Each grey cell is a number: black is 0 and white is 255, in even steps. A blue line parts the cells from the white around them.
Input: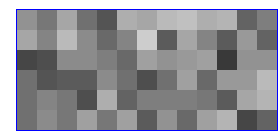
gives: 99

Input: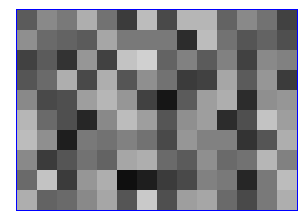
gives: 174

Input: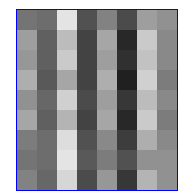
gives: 145

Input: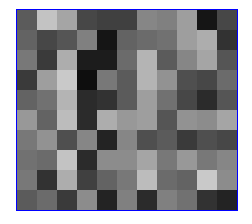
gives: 35

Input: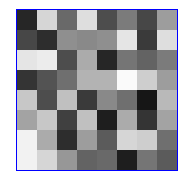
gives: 91

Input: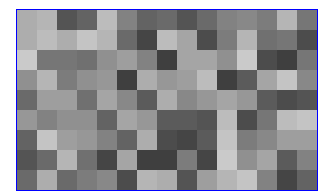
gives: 99

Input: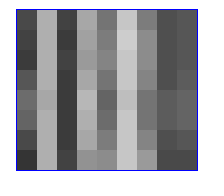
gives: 73

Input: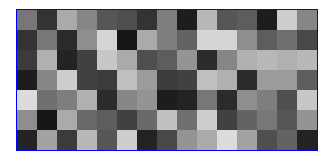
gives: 35

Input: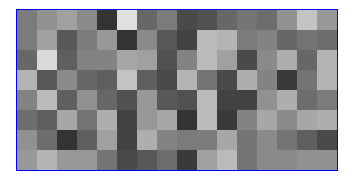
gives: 145
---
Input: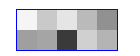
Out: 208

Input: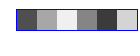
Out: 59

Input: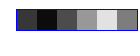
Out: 226

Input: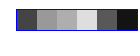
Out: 88

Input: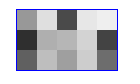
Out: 205

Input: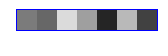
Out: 185

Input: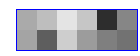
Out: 127
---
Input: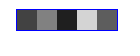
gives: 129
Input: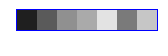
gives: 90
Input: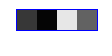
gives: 5
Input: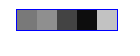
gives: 143
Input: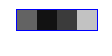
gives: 18
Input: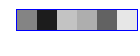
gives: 28
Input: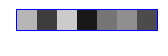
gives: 61
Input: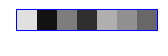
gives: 18
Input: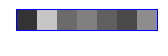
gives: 198
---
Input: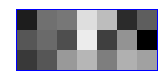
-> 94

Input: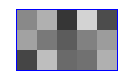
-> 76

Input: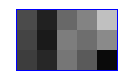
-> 192

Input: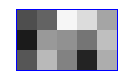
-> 165

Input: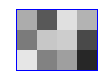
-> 179

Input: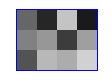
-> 26
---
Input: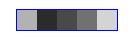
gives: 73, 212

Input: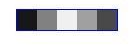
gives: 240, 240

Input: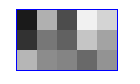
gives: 97, 241

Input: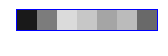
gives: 199, 219

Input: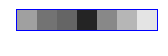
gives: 36, 228

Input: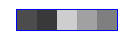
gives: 206, 206

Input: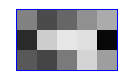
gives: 231, 231

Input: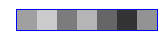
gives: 181, 203

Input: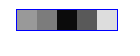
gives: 11, 221

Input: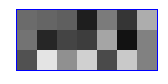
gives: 61, 228
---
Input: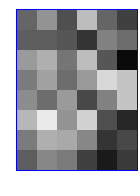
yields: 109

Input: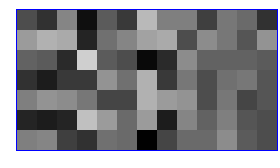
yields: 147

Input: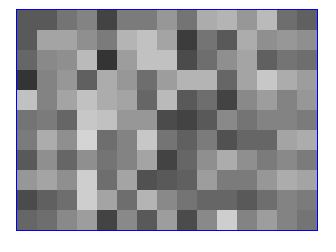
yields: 143

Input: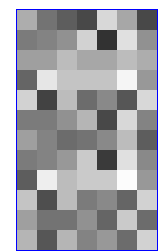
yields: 145

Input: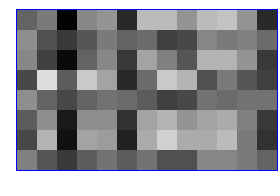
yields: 107

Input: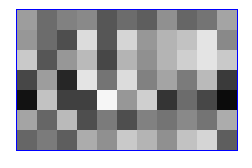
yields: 137
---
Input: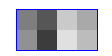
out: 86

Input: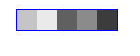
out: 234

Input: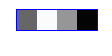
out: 251

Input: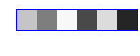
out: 126

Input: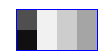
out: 241

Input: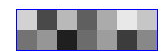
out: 73

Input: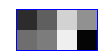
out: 95
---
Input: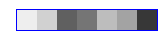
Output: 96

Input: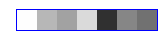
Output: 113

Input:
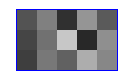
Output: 48

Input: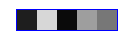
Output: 30

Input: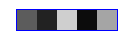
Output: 34

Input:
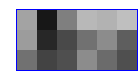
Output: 39
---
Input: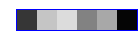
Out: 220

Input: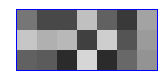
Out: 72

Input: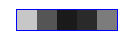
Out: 26

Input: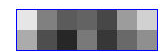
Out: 91

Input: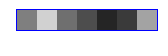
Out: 111

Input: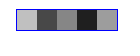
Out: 134
